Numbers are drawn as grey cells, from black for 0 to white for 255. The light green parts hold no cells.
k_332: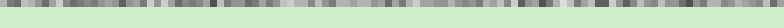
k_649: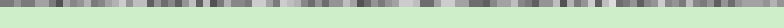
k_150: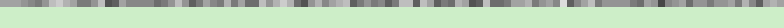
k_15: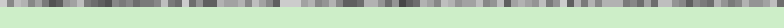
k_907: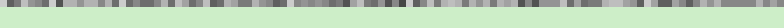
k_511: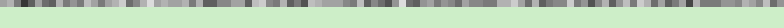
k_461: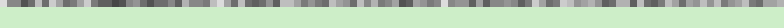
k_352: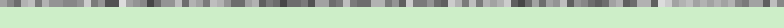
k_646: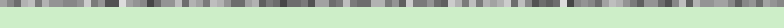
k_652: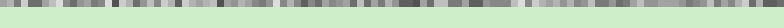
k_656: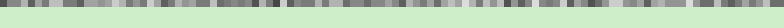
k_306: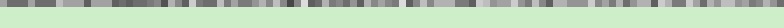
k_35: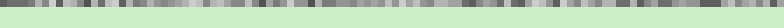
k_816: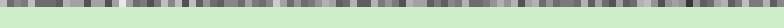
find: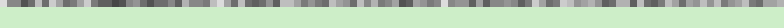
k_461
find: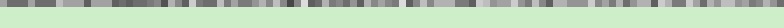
k_306
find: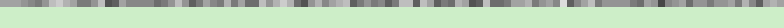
k_150

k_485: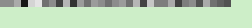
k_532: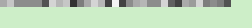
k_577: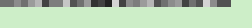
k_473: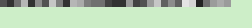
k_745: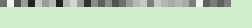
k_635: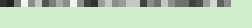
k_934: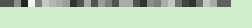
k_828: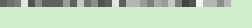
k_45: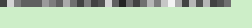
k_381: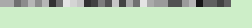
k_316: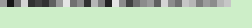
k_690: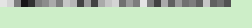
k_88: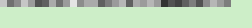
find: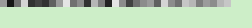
k_316
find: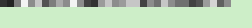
k_635
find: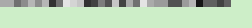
k_381
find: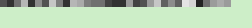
k_473
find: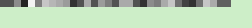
k_934

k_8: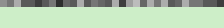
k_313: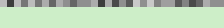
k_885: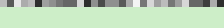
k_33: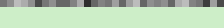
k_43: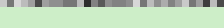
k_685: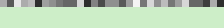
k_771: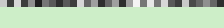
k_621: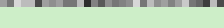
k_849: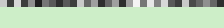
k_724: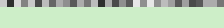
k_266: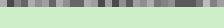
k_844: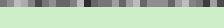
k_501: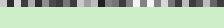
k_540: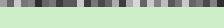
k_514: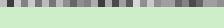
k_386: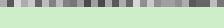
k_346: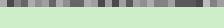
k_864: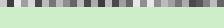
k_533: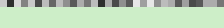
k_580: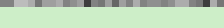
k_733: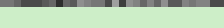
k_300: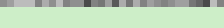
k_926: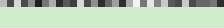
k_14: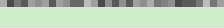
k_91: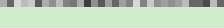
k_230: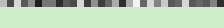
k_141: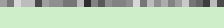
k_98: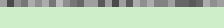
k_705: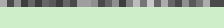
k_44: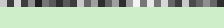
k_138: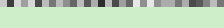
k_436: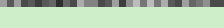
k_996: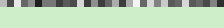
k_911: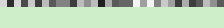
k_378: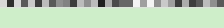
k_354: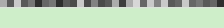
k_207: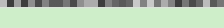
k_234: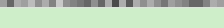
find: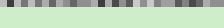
k_313
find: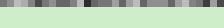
k_844
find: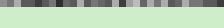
k_8
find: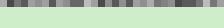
k_14

